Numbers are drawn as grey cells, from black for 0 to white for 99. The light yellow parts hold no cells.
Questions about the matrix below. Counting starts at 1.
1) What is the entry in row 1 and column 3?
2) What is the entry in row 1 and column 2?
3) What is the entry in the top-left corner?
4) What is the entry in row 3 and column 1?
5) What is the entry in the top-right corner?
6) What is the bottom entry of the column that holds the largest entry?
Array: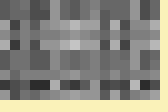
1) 44
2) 40
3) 35
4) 62
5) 40
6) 62
